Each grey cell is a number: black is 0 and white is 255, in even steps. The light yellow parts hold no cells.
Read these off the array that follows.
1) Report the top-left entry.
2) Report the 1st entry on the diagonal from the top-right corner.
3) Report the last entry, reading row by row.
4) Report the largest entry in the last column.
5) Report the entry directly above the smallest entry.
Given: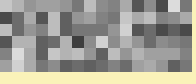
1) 198
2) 119
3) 119
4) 170
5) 119

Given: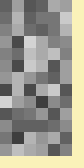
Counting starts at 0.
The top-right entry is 159
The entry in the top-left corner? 97
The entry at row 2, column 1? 170
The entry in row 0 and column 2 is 86
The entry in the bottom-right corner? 129
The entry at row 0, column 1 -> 159
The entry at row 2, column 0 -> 129
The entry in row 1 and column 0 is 109

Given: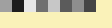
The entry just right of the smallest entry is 231
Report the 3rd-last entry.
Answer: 91
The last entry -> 69

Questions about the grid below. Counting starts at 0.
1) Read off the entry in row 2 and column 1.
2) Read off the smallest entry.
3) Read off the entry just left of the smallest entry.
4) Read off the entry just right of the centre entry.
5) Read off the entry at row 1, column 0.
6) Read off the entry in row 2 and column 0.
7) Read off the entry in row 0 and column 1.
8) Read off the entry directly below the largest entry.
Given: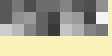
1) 184
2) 57
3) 99
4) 163
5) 88
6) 205
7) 119
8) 119

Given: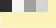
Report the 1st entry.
45
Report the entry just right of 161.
212
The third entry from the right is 243

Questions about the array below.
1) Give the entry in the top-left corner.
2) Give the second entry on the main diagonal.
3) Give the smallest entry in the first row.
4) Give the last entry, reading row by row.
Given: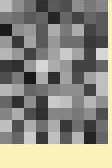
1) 191
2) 111
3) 47
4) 101

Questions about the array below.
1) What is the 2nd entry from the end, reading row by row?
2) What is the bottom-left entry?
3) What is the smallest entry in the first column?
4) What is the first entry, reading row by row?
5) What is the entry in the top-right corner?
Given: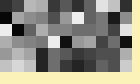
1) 79
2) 194
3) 7
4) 47
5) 47

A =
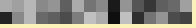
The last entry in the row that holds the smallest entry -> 66
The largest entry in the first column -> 171
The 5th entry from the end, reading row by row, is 46
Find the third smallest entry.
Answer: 35
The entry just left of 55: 85
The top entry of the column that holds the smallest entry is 26
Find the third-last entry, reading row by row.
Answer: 148
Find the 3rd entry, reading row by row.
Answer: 183
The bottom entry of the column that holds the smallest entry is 15

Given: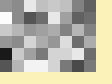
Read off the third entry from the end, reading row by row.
121
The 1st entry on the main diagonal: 150
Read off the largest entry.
252
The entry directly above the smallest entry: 150
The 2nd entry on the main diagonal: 139
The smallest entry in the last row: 74
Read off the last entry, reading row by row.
121
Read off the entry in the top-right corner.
97
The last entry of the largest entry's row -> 109
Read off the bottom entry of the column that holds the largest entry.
85
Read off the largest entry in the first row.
232
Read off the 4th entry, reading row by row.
192
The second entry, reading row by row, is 139

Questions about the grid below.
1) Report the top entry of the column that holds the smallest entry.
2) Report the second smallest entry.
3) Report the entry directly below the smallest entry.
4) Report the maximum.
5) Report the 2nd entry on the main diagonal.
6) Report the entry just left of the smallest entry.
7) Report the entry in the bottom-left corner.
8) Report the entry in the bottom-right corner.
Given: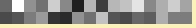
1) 32
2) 42
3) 145
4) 255
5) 85
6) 136
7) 74
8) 124

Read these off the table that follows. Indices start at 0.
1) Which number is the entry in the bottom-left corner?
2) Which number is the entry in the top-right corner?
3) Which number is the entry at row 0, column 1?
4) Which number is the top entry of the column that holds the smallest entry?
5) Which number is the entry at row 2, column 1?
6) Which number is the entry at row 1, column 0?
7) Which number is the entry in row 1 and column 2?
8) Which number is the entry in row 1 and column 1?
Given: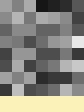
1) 56
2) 87
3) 129
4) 22
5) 138
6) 138
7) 120
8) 181

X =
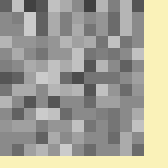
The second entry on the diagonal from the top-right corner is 181
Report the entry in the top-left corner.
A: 97
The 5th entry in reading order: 193
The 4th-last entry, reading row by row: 138
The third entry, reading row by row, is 65
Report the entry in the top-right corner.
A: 85
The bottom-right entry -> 107
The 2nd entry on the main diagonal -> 127
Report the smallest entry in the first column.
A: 85
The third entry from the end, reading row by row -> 138
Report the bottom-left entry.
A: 138
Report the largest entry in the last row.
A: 203
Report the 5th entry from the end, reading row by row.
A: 107

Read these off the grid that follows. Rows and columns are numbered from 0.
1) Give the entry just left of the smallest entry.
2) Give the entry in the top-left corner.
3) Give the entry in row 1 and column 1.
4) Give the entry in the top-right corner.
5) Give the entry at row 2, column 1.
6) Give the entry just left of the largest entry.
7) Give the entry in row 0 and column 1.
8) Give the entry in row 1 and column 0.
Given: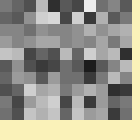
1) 89
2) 121
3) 89
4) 89
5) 133
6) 70
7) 101
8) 101

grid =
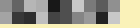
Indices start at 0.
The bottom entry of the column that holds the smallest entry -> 68
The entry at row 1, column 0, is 164
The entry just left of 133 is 79
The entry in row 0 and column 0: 144
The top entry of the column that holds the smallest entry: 24
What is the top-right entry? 144
